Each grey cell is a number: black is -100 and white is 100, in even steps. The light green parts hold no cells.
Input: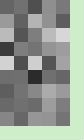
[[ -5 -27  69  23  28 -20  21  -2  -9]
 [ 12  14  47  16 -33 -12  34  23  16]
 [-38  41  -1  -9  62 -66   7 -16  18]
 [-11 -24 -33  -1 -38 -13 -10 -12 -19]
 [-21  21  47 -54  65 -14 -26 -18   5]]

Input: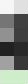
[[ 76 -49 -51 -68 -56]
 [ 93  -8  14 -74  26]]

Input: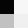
[[ 94  88]
 [-97  51]]

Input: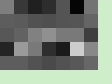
[[-10 -21 -51   7 -19]
 [-96 -33  -5  61 -31]
 [-34 -34  -5 -80 -36]
 [-65 -38  13 -64 -42]
 [-75 -36   1  -5 -36]
 [-56 -29 -23  21 -27]
 [ -1 -27 -32 -72 -27]]

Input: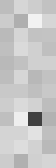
[[ 52  68  53  50  63  52  57  48  40  50  45  67]
 [ 61  90  52  63  63  44  50  65 -50  77  65  63]
 [ 68  37  67  71  51  68  57  71  87  66  73  38]
 [ 48  60  46  50  45  48  57  61  50  66  67  60]]

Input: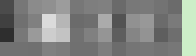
[[-16  -4 -14  -7]
 [-10 -16 -26 -10]
 [ -5  19  15  -7]
 [ -6  14   4  -8]
 [-17 -35 -26 -15]
 [  0  34  17  -1]
 [ -1 -14   0 -12]
 [ -7 -16 -11 -12]
 [ 22  43  53  -3]
 [ 13  72  61   0]
 [  9   0  21 -12]
 [ -7 -12  -6 -11]
 [-41 -50 -64 -11]]
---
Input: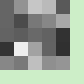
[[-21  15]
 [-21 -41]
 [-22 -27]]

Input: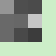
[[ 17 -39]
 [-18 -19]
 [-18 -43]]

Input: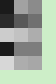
[[-79  27]
 [-67 -31]
 [ 60  52]]

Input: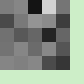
[[ -2   5]
 [-42  -5]
 [-11 -31]]

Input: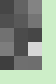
[[-45 -22]
 [-38 -30]
 [-11 -41]]

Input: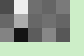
[[-41  87]
 [-19  34]
 [  3 -85]]

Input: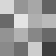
[[ 69  17]
 [-18  79]
 [ 15  40]]

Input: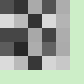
[[-37 -59]
 [ 71  46]
 [-45 -45]]
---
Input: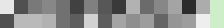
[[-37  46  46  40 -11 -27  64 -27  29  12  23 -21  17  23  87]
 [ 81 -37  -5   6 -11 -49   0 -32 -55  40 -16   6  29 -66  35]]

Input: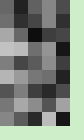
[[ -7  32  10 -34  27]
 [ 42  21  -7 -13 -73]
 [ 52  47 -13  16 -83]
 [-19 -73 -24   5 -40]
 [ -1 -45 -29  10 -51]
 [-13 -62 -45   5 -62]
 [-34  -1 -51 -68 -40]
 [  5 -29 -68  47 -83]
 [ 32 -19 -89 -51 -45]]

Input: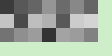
[[ 54 -42  49  38 -31  60  66]
 [-10  12  22 -60  28  22   1]
 [-54 -31 -21  17 -16   7 -21]]

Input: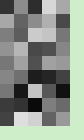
[[-48  74  64 -22  20]
 [ -1 -27  59  54  -7]
 [ -7 -82  54 -32 -87]
 [ 32 -22  10  38 -43]
 [ -7  26 -37  26  20]
 [ 15  43 -43 -37   5]
 [-60  10 -65  69  32]
 [  5 -12 -77 -71 -48]
 [-54 -60 -92  -1 -17]]

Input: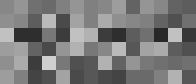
[[  6  17 -12 -17   0  17   0   6  23 -22  17   6 -22 -27]
 [ 23  28 -22 -42  17  40  -6   6  46 -32  28  34 -27 -37]
 [ 12   6 -27  46 -42  28   0  34  12   6   0 -22 -37 -12]
 [ 23   0 -47 -37  28 -42 -32 -42 -47 -17 -17   0  40 -32]
 [ 12  34 -53  62  -6 -37 -32  40 -22  17  -6 -12 -17 -12]
 [ 51 -64 -64  -6 -53  51  40 -53 -64 -27 -12 -69  51 -58]]

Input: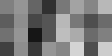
[[  0  17 -21 -62  -6  28   5  44]
 [-27  11 -44 -33  44  -6 -39 -16]
 [-50  11 -56  17   5  66 -39  61]
 [-11  17 -83 -33  49  34 -16   0]]
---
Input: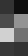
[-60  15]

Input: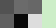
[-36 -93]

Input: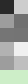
[-68 -12]

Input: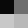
[-94  44]

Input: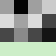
[ 25  27 -44]

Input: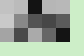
[52  7 33]

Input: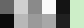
[-20  44]

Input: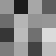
[ 19  42 -12  48]

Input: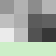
[ 18  36 -36]
